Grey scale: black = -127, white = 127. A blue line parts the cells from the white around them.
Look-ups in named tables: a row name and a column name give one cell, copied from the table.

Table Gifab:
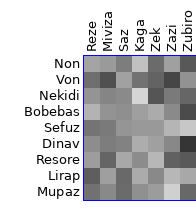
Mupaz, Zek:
28
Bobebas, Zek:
43
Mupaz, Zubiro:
-23
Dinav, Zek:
32
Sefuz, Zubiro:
71
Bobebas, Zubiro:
-52
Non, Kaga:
65
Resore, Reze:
29
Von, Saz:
33
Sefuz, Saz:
21
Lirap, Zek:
9

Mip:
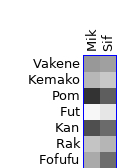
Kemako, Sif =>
72
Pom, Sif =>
-33
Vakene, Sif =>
32
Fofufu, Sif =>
-18
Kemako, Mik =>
55
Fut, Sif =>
102
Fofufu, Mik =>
42
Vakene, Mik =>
24
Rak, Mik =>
68
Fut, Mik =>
119
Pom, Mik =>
-76
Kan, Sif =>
-20
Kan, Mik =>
-48
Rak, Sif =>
53
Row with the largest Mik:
Fut

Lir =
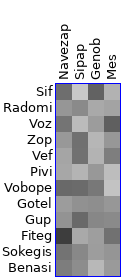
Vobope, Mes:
67
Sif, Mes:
50
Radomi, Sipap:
10
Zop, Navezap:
24
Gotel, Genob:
14
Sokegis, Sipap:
8
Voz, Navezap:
-11
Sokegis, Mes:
21
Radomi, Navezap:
22
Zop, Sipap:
-15
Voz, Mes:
-32
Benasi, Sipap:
13
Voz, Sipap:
59
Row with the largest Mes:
Vobope

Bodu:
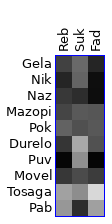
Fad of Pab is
32
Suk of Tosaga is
13
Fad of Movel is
-67
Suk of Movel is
-52
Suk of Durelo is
40
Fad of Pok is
-39
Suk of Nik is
-27
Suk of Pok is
-47
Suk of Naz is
-82
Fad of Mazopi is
-41
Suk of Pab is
-82
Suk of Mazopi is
-38

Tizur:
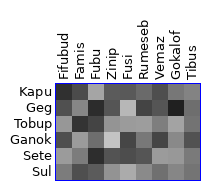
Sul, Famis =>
-48
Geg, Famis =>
6
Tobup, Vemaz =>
-1
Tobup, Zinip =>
20
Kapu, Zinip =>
-36
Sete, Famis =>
-3
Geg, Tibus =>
-17
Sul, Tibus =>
-11
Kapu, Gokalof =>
-8
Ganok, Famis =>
27
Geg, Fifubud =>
-47
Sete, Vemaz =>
27
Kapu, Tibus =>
3
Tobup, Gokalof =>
35
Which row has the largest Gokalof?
Tobup

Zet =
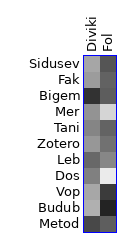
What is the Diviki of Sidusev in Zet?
38
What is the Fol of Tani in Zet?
-28
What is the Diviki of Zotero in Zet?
23
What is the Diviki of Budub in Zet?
48
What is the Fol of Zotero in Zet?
-14
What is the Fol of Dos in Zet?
107
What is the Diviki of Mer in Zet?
19
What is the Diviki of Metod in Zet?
-55
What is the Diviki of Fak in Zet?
28
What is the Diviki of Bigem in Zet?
-77
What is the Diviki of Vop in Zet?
39
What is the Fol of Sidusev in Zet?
-42
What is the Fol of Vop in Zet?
-68
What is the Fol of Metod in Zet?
-33
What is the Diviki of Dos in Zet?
0
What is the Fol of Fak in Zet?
-29
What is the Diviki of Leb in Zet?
-23
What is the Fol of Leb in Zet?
7
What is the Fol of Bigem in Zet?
-34
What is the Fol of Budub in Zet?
-92

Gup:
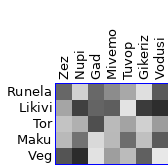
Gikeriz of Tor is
80
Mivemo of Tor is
58
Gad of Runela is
-23
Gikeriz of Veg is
-31
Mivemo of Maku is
57
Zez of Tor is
67
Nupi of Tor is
48
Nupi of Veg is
-84
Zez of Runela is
-24
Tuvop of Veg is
59
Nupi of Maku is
-13
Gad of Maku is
89
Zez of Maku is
57
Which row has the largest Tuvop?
Likivi

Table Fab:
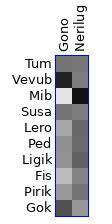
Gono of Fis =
59
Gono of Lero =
39
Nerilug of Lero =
-24
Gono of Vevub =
-93
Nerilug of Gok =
22
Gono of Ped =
15
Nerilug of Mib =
-109
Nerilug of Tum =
-7
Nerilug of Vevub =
-3
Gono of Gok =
-46

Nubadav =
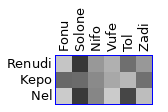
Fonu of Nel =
75
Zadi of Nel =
61
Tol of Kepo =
56
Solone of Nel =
-70
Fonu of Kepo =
-23
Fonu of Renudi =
69
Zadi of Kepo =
-15
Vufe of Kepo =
40
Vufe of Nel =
75
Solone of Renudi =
-72
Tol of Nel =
-57
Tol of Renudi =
-16
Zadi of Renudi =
24
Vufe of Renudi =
48

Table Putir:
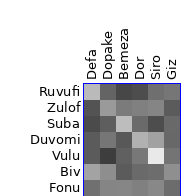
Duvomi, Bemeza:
-39
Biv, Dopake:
14
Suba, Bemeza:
61
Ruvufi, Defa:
58
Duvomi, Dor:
49
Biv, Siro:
-18
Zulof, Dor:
0
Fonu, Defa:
-15
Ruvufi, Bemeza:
-56
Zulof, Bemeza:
-4
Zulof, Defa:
-44
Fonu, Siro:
8
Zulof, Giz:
-36
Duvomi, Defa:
-36
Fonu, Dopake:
5
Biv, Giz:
15
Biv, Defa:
35
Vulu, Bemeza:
-31
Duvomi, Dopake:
-9
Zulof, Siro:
5

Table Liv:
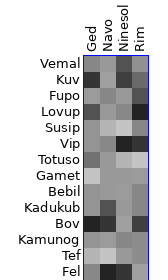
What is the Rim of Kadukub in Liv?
7
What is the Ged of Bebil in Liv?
20
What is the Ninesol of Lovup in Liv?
8
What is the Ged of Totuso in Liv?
-13
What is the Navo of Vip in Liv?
8
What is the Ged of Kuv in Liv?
-74
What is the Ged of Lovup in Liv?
-45
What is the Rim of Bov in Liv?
-64
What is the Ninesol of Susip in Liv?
68
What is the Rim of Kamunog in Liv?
12
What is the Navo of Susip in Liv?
52

